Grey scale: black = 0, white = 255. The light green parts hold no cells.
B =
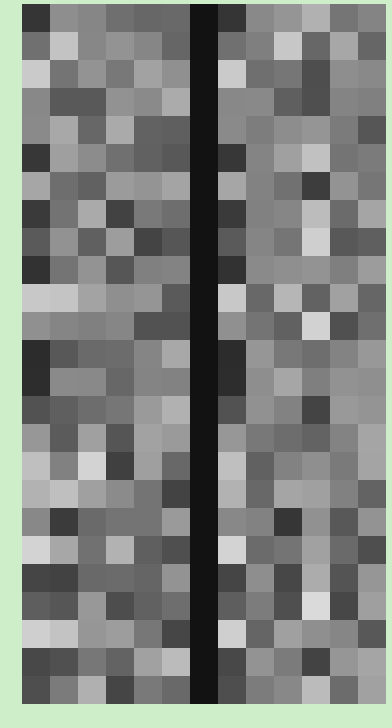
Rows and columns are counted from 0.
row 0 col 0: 53
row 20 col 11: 84
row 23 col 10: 67
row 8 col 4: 68
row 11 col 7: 144
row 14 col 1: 95
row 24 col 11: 108
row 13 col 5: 130
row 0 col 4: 103
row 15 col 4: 162
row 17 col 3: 139
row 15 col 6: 18
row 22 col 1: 195
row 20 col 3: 107
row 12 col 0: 44
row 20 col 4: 101
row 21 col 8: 124
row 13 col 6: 18
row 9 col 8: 138
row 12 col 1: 88
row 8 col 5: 86
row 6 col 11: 147
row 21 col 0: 94
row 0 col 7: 53
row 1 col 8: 127
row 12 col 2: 106
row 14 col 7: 82
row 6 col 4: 148
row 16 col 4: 159
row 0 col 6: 18
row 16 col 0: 191
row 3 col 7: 136
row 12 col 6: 18
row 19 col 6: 18
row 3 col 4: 138
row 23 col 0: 72

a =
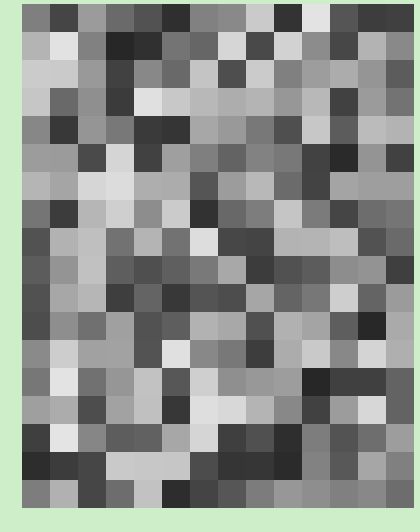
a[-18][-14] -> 127
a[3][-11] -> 59
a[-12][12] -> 158
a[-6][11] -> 136
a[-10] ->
[82, 178, 191, 114, 180, 114, 221, 71, 68, 179, 180, 190, 82, 106]
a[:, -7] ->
[137, 214, 78, 173, 153, 99, 156, 104, 71, 168, 77, 168, 120, 143, 216, 63, 53, 86]
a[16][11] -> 88
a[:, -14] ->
[127, 180, 203, 198, 135, 156, 181, 117, 82, 92, 81, 77, 138, 119, 159, 63, 45, 125]
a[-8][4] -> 100
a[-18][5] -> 47
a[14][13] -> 99
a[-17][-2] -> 179
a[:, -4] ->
[227, 140, 157, 184, 199, 66, 67, 123, 180, 92, 119, 164, 201, 39, 65, 125, 130, 142]
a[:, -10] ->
[82, 48, 136, 224, 58, 65, 174, 141, 180, 79, 100, 82, 83, 194, 192, 97, 199, 194]
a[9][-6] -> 60
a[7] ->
[117, 60, 182, 207, 141, 203, 50, 104, 125, 197, 123, 69, 109, 117]
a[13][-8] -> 207
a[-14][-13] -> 56
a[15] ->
[63, 228, 134, 93, 97, 167, 213, 63, 80, 46, 125, 83, 110, 157]
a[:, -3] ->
[85, 71, 172, 65, 92, 42, 164, 69, 190, 141, 206, 94, 136, 64, 156, 83, 88, 128]
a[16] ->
[45, 60, 70, 201, 199, 198, 76, 53, 54, 43, 130, 88, 166, 128]
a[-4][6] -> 222
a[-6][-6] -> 61
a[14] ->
[159, 172, 77, 162, 192, 55, 222, 216, 180, 136, 65, 156, 215, 99]
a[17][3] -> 109
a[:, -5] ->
[51, 210, 128, 151, 79, 120, 107, 197, 179, 81, 100, 177, 172, 157, 136, 46, 43, 151]
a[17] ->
[125, 177, 70, 109, 194, 45, 68, 86, 124, 151, 142, 128, 136, 109]
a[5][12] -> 148
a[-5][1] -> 227
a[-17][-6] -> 73

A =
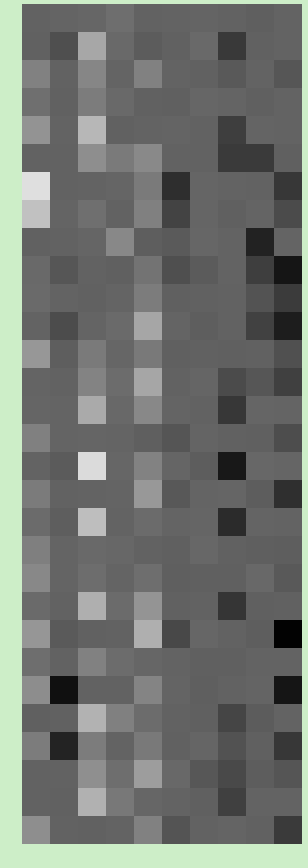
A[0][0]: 98
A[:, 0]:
[98, 97, 129, 111, 147, 98, 223, 193, 97, 105, 106, 99, 151, 100, 101, 128, 99, 123, 107, 127, 136, 106, 150, 110, 141, 96, 124, 98, 98, 142]
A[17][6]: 100
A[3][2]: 124
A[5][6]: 98
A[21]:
[106, 98, 175, 107, 148, 97, 98, 53, 96, 97]
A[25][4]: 108
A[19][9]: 94
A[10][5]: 96
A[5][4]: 137
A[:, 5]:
[99, 97, 99, 96, 100, 98, 46, 67, 90, 79, 96, 100, 96, 98, 100, 85, 101, 88, 100, 96, 95, 97, 72, 99, 100, 98, 97, 104, 99, 84]
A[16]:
[99, 91, 219, 102, 130, 101, 93, 24, 103, 101]
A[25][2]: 178
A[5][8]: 58
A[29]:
[142, 98, 97, 99, 129, 84, 98, 100, 97, 58]
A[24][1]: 16
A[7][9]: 75
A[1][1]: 79
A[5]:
[98, 98, 142, 122, 137, 98, 98, 58, 58, 96]
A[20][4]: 110
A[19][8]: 95
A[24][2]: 98
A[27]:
[98, 98, 143, 110, 157, 104, 87, 73, 93, 85]
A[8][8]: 34
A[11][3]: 106
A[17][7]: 101

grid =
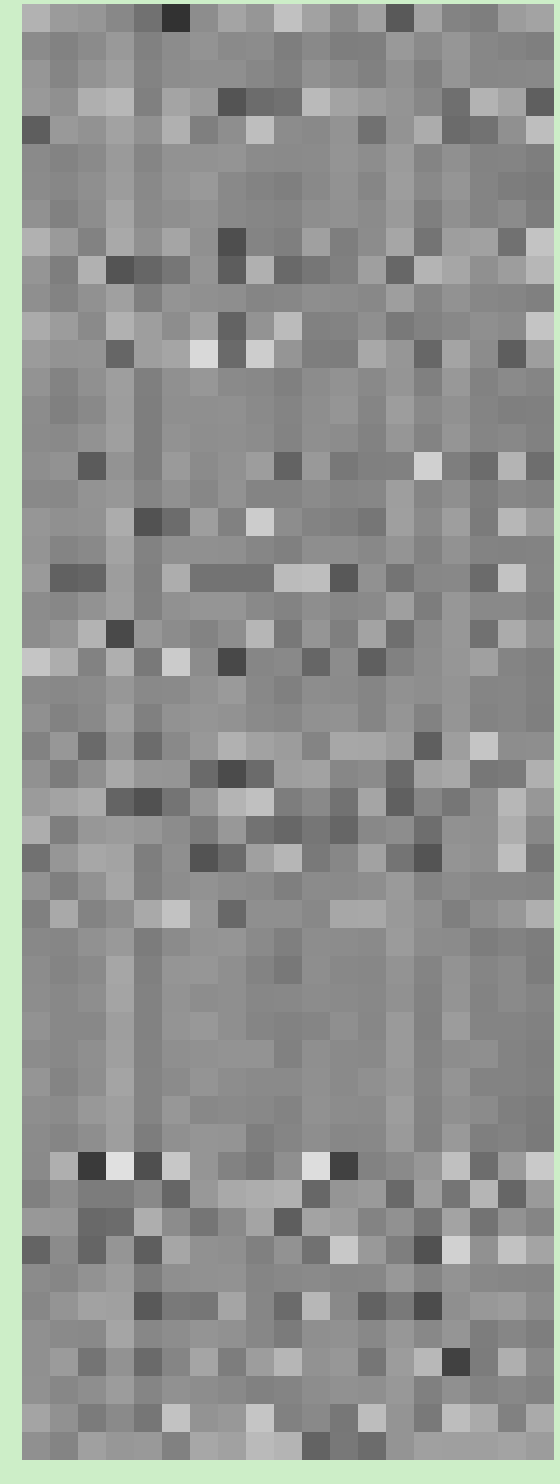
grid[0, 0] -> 178
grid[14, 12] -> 133
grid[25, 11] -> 146
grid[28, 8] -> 192
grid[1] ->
[139, 130, 139, 153, 129, 140, 147, 138, 140, 126, 137, 126, 127, 153, 138, 150, 135, 131, 127]
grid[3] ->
[153, 144, 175, 183, 128, 164, 154, 84, 108, 113, 186, 163, 155, 148, 135, 111, 179, 164, 95]
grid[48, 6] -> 165
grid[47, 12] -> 136
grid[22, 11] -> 127
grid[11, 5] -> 141
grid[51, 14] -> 160
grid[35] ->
[141, 136, 142, 164, 130, 147, 141, 143, 135, 136, 140, 138, 136, 145, 130, 148, 131, 138, 132]
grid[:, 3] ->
[136, 153, 158, 183, 162, 154, 156, 164, 169, 84, 160, 177, 102, 158, 157, 159, 147, 151, 172, 163, 157, 159, 73, 175, 151, 159, 148, 169, 100, 155, 163, 166, 142, 153, 166, 164, 158, 159, 164, 159, 158, 224, 124, 108, 149, 156, 160, 165, 146, 156, 138, 151]
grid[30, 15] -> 148
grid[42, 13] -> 105
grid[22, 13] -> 111
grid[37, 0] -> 140
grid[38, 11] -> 138
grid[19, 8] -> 134
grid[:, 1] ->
[155, 130, 133, 144, 153, 131, 135, 129, 154, 126, 131, 156, 147, 131, 128, 137, 146, 136, 144, 132, 97, 135, 149, 173, 136, 130, 151, 124, 163, 126, 150, 127, 169, 134, 132, 136, 136, 136, 132, 139, 133, 175, 142, 150, 139, 134, 148, 138, 155, 135, 145, 132]
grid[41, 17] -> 155
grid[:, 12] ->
[161, 127, 129, 155, 113, 141, 134, 139, 140, 159, 136, 143, 168, 137, 133, 130, 128, 135, 118, 136, 145, 138, 163, 95, 133, 133, 166, 139, 165, 136, 162, 142, 168, 138, 135, 136, 135, 137, 144, 139, 136, 130, 154, 131, 153, 135, 98, 136, 118, 143, 189, 108]
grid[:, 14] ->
[163, 138, 129, 135, 172, 132, 137, 127, 116, 180, 133, 130, 103, 128, 137, 131, 208, 133, 138, 130, 135, 125, 139, 141, 142, 130, 95, 162, 134, 110, 84, 132, 143, 140, 132, 130, 129, 131, 133, 131, 130, 151, 157, 117, 81, 132, 76, 136, 184, 128, 121, 160]
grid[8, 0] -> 177
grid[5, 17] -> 132
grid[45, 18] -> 133
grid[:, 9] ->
[193, 126, 128, 113, 140, 138, 127, 132, 127, 105, 135, 187, 149, 128, 132, 131, 99, 132, 141, 128, 187, 131, 120, 137, 128, 135, 156, 158, 125, 103, 182, 127, 143, 127, 120, 136, 130, 129, 138, 131, 133, 143, 177, 94, 146, 136, 107, 123, 182, 132, 129, 180]
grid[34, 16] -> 133
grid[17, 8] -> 132
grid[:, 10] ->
[162, 137, 145, 186, 137, 139, 137, 142, 160, 118, 142, 129, 126, 140, 142, 143, 153, 139, 131, 142, 190, 142, 149, 102, 141, 145, 132, 162, 137, 118, 121, 139, 136, 141, 142, 140, 133, 143, 144, 145, 142, 221, 103, 163, 113, 138, 183, 143, 146, 141, 137, 99]
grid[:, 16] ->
[126, 135, 135, 179, 114, 131, 132, 132, 161, 144, 135, 143, 140, 130, 132, 133, 108, 125, 123, 131, 107, 137, 113, 160, 133, 131, 197, 119, 142, 143, 144, 134, 141, 125, 133, 131, 132, 143, 131, 139, 127, 109, 181, 115, 145, 136, 152, 125, 124, 131, 170, 159]
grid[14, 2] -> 137
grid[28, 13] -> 96
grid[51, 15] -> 159
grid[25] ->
[144, 130, 137, 159, 128, 146, 149, 146, 138, 135, 145, 146, 133, 149, 130, 149, 131, 134, 127]

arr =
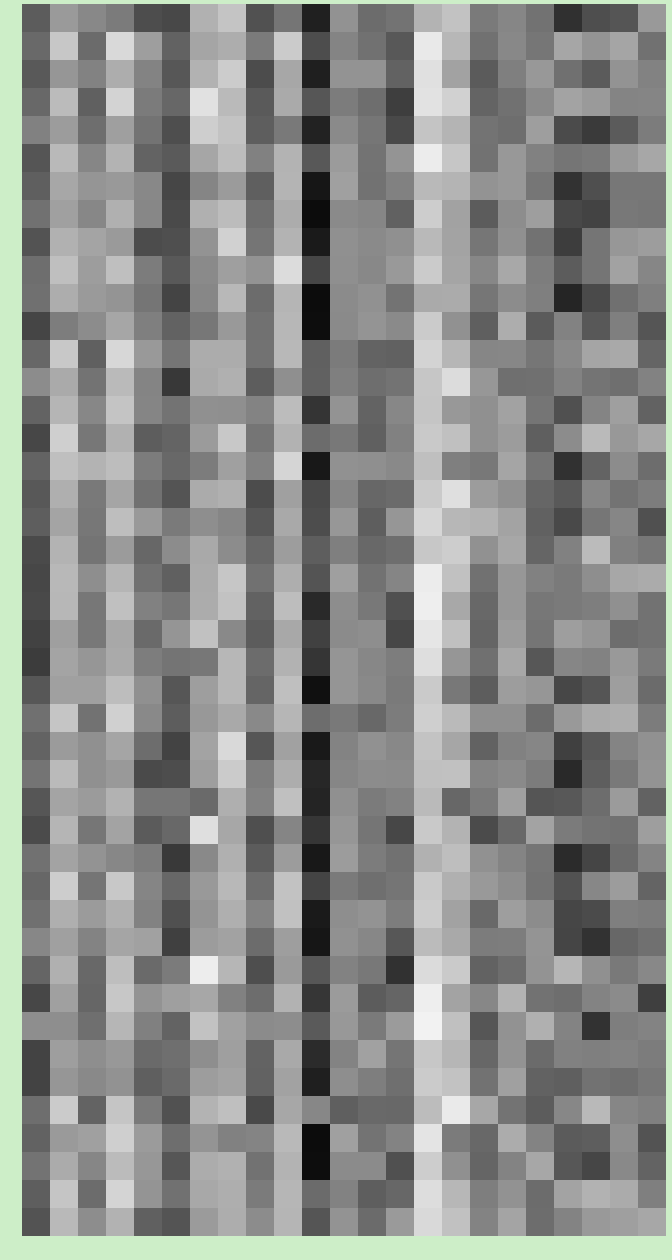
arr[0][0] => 92
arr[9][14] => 203
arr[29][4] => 91
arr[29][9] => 133
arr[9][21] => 162
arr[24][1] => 160
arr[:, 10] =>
[32, 77, 31, 86, 34, 88, 22, 12, 26, 70, 12, 13, 96, 97, 52, 108, 24, 74, 77, 94, 84, 41, 65, 53, 16, 109, 25, 39, 36, 54, 24, 68, 26, 22, 87, 54, 90, 43, 31, 135, 12, 13, 107, 85]
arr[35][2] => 102
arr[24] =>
[87, 160, 160, 189, 144, 86, 158, 183, 101, 191, 16, 149, 137, 122, 202, 120, 93, 157, 150, 71, 85, 158, 107]
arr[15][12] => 96
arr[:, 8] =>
[81, 123, 76, 90, 94, 129, 95, 110, 117, 147, 108, 113, 114, 93, 131, 117, 129, 76, 87, 103, 113, 98, 92, 108, 101, 137, 86, 125, 130, 79, 92, 109, 130, 108, 78, 109, 139, 99, 98, 73, 132, 114, 123, 140]
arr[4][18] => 158
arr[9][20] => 117
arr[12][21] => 169
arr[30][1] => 163
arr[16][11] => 145
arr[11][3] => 166
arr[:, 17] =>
[134, 136, 127, 113, 110, 152, 152, 141, 144, 168, 140, 173, 135, 111, 162, 156, 165, 144, 163, 167, 151, 151, 156, 168, 157, 143, 129, 138, 160, 104, 132, 141, 158, 125, 109, 179, 146, 147, 160, 115, 172, 131, 146, 164]
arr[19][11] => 127
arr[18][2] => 119
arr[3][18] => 138
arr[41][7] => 177
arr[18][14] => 214
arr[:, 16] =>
[122, 113, 91, 100, 115, 114, 147, 92, 118, 135, 118, 95, 134, 151, 144, 144, 120, 156, 179, 145, 113, 104, 101, 112, 93, 143, 98, 132, 122, 75, 145, 153, 105, 124, 98, 135, 86, 103, 114, 167, 104, 101, 126, 131]
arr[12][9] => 184
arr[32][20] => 75
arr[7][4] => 135
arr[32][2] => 155
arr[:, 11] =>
[146, 132, 147, 124, 138, 155, 160, 138, 144, 143, 139, 138, 123, 127, 147, 120, 145, 134, 151, 127, 159, 141, 139, 149, 149, 121, 131, 134, 144, 150, 156, 122, 142, 145, 130, 155, 152, 131, 142, 95, 160, 139, 130, 147]
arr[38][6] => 157
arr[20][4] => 113
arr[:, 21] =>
[85, 165, 147, 132, 91, 153, 119, 120, 151, 162, 112, 127, 169, 111, 159, 152, 140, 115, 134, 128, 167, 144, 109, 153, 158, 174, 132, 121, 155, 113, 107, 156, 127, 103, 121, 139, 126, 130, 110, 134, 142, 137, 171, 159]
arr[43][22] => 167
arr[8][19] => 61
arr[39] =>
[110, 203, 99, 197, 122, 81, 179, 191, 73, 167, 135, 95, 105, 104, 188, 234, 167, 115, 92, 135, 185, 134, 128]
